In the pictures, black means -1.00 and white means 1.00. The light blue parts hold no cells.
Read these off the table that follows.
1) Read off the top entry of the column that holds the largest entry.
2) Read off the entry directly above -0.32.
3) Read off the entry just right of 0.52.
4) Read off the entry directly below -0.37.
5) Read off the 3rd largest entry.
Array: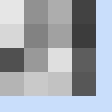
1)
0.80
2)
-0.27
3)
-0.32
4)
0.41
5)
0.69

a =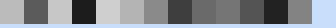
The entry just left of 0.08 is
0.41
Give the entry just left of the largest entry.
-0.78

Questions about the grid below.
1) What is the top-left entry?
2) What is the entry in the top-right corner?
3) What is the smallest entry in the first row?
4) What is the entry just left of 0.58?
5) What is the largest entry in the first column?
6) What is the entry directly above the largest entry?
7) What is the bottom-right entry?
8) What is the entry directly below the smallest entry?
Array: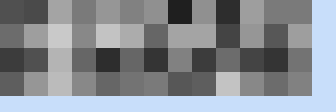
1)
-0.37
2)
-0.04
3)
-0.76
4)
0.24
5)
-0.15
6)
0.29
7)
0.01
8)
0.29

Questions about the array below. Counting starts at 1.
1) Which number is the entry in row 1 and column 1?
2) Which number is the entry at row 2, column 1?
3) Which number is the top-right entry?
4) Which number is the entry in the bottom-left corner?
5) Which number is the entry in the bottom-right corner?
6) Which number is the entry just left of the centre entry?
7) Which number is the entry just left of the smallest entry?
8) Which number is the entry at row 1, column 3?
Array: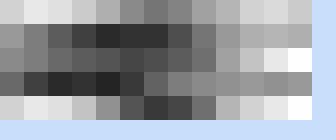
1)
0.65
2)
0.20
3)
0.59
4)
0.65
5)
0.99
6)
-0.45
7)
-0.61
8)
0.76

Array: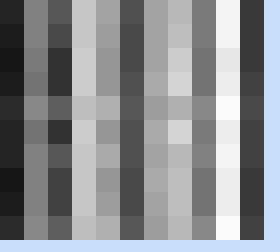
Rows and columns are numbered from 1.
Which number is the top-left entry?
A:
-0.72
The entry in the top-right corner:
-0.55
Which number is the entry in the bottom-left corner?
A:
-0.66
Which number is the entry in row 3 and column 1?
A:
-0.83
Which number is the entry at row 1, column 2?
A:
0.01
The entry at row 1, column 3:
-0.32
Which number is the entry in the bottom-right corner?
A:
-0.49
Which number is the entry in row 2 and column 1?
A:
-0.78
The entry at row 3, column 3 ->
-0.61

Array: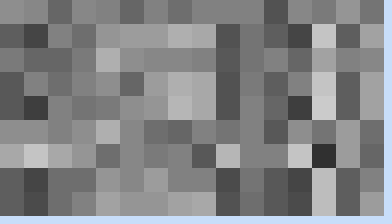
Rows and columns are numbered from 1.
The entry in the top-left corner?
0.11
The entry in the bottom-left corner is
-0.26
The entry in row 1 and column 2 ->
0.06
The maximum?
0.59
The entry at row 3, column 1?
-0.04
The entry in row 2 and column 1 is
-0.26
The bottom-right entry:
0.22
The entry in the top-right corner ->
-0.09
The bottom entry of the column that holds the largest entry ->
0.48
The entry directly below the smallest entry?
0.48
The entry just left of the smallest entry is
0.54
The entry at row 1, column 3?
-0.20
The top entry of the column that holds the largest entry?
-0.04
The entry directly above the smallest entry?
-0.09
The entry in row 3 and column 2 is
-0.20
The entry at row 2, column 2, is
-0.46
